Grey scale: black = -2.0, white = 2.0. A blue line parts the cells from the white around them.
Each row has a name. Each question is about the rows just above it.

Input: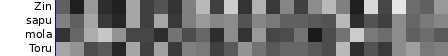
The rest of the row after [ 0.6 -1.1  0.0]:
[ 0.4  0.1  0.2 -0.7  0.1 -0.1 -0.5 -0.5 -0.6 -0.7  0.9 -1.3 -0.7 -1.0
  0.2 -0.4 -0.1  0.1]
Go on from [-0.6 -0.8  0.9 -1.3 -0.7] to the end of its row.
[-1.1  0.2  0.5 -0.1  0.0]
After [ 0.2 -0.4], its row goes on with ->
[-0.1  0.1]
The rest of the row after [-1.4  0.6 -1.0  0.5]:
[-1.1  0.0 -0.1 -1.0 -0.6  0.3 -0.2 -0.6 -0.4 -0.4 -0.6 -0.8  0.9 -1.3
 -0.7 -1.1  0.2  0.5 -0.1  0.0]
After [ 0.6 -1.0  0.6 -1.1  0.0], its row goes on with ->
[ 0.4  0.1  0.2 -0.7  0.1 -0.1 -0.5 -0.5 -0.6 -0.7  0.9 -1.3 -0.7 -1.0
  0.2 -0.4 -0.1  0.1]
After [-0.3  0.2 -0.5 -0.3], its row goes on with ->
[-0.6]
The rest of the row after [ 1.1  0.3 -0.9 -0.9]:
[-1.3 -0.2 -0.8 -0.4 -1.3  0.2 -1.2  0.4 -0.9 -0.8 -0.2 -1.6 -0.8 -0.2
  1.2 -0.1 -0.3  0.2 -0.5 -0.3 -0.6]

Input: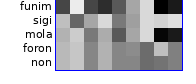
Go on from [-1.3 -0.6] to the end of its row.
[ 0.6  1.4 -2.0 -1.6]
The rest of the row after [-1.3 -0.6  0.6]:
[ 1.4 -2.0 -1.6]
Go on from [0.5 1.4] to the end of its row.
[1.3 1.5]
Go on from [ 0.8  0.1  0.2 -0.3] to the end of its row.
[1.0 0.0]
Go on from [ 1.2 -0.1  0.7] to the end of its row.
[-0.6  0.6  1.4 -1.9 -1.6]
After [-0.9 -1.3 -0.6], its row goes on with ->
[ 0.6  1.4 -2.0 -1.6]

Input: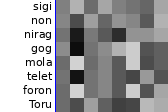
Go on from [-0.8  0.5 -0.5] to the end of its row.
[-1.0 -0.9  0.9  0.7]
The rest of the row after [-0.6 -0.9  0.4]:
[-0.7]
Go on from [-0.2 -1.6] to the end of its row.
[-0.1 -0.6 -1.3  0.3  0.3  0.6]
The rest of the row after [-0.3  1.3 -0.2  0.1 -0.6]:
[ 1.2 -0.7  0.6]
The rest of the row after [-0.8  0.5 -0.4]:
[ 0.3  0.1 -0.6  0.8]
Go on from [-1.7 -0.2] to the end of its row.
[ 0.1 -0.6 -0.9  0.4 -0.7]
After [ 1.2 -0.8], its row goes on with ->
[-0.5]

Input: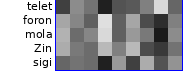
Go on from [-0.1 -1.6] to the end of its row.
[0.2]
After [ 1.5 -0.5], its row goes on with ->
[ 0.6 -0.8 -1.3  0.0]
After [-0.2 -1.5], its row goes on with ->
[-0.7 -0.6  0.0  1.4 -0.4]
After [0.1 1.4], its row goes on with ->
[-0.5  0.4 -0.1 -1.6  0.2]
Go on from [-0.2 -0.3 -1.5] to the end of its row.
[ 0.4 -1.0  0.7 -0.7  0.3]
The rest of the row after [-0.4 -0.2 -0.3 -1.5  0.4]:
[-1.0  0.7 -0.7  0.3]

